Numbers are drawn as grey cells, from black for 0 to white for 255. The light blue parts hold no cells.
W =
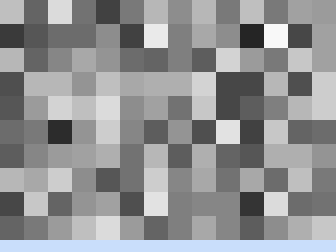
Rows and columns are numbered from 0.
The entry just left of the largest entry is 37
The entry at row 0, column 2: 219
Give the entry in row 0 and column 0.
191
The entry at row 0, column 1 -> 100
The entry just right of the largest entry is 71
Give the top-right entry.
155
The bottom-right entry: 199
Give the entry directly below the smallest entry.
155
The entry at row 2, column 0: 183
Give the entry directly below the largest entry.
121
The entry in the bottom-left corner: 100
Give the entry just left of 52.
134
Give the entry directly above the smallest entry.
191
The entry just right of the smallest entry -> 248
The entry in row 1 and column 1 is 86
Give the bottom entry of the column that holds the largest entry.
141
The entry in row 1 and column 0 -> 58
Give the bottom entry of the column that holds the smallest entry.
93
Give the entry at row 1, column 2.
108
